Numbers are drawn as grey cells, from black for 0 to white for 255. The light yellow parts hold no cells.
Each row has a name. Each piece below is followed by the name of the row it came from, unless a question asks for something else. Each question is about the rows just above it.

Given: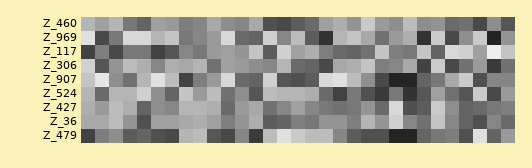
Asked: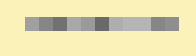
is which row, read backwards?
Z_427
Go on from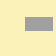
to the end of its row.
[168 174 160 126 148 174  92 100 126 120 148 148 126 181 148 208 134 113
 196 134 100  80 134 106]
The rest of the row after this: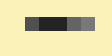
[126  80 224 100 154]
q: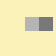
Z_460
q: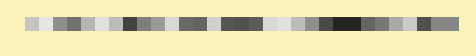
Z_907

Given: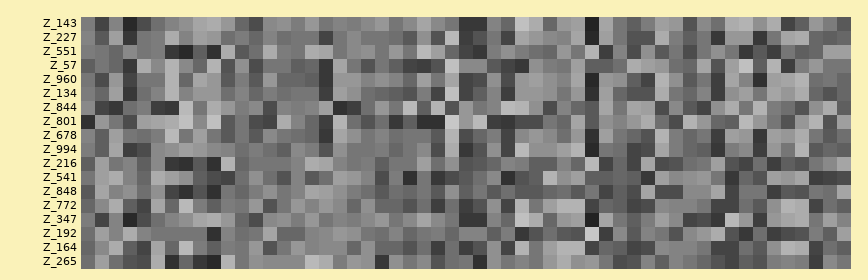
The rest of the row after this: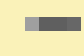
[ 95  56 159 137 144 151 118  56 103  83 159 151 165  62  68  76]
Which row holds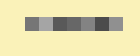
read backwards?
Z_844
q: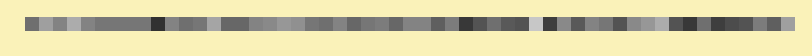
Z_192

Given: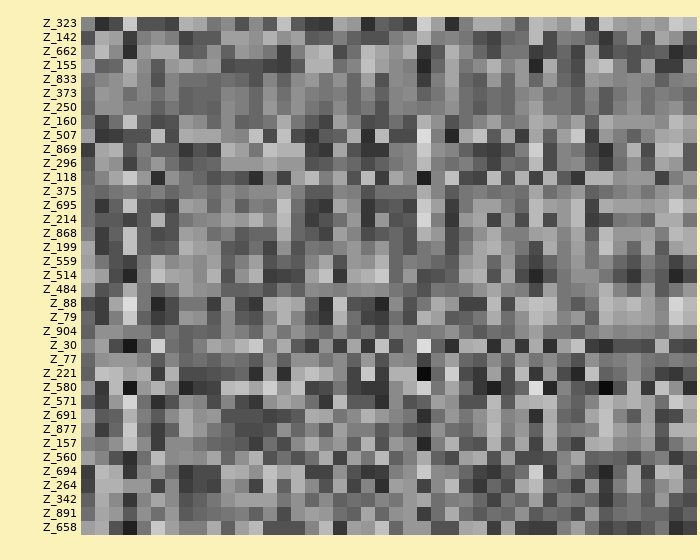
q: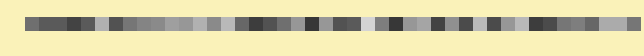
Z_214
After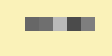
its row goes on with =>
[118  97  55 103 151  82 165 144  82]
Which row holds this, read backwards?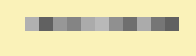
Z_79
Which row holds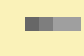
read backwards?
Z_695
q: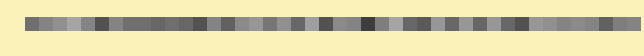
Z_833

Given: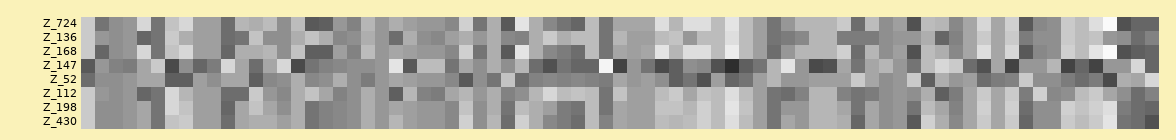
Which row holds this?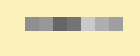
Z_136
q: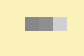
Z_168
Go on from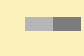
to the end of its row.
[124 143 151 151 174 102 130 166 202 166 202 124 143 143 202 188 195 151
 143 109 130]

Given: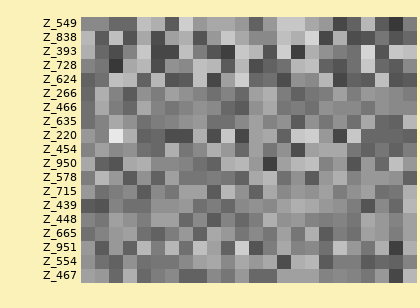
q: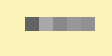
Z_715
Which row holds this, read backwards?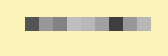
Z_950
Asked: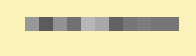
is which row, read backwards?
Z_578
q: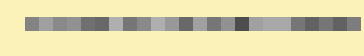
Z_454

